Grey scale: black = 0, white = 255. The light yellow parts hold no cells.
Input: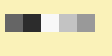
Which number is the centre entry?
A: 248
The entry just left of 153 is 195

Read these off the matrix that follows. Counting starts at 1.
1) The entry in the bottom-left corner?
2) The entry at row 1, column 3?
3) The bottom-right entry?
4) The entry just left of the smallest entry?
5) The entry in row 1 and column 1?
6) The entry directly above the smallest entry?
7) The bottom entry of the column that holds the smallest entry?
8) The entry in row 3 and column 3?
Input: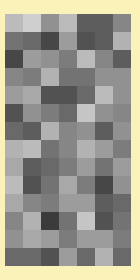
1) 105
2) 145
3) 105
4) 178
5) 187
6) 124
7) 82
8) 145

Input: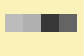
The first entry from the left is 188
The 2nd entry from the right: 56
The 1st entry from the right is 100

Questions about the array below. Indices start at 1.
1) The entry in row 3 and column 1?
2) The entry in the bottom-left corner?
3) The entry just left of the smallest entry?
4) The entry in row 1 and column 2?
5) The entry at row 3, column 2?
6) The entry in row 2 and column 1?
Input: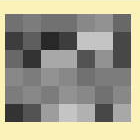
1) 104
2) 51
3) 94
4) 124
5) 51
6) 61

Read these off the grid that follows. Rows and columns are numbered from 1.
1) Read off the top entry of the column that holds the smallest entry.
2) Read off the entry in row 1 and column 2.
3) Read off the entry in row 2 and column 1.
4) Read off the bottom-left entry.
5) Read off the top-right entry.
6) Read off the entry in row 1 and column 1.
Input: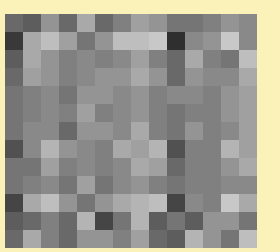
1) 117
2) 93
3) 57
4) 105
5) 137
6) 105

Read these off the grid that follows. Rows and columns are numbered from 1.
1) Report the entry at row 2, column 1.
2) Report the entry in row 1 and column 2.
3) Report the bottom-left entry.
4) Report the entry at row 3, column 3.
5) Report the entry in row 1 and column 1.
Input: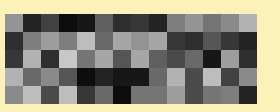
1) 46
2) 35
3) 138
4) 46
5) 148

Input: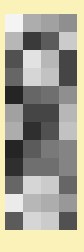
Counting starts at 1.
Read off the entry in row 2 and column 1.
183
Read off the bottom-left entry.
91
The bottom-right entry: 81
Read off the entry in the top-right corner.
143
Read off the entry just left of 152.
173
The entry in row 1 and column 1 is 244
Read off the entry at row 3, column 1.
81
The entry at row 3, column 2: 226
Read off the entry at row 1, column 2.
173
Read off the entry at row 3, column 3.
183

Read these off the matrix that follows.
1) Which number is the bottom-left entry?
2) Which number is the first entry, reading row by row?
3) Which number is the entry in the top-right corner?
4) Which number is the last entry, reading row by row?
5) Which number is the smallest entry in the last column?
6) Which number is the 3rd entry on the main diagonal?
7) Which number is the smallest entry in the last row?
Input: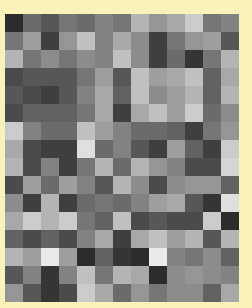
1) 149
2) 44
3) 130
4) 168
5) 44
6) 140
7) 53

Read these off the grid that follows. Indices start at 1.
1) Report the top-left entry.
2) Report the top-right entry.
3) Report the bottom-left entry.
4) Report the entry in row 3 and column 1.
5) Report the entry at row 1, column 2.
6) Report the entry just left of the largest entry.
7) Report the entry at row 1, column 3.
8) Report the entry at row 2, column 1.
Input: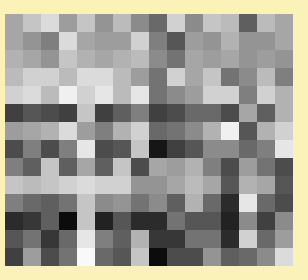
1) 166
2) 166
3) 64
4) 178
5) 197
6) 115
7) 219
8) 166
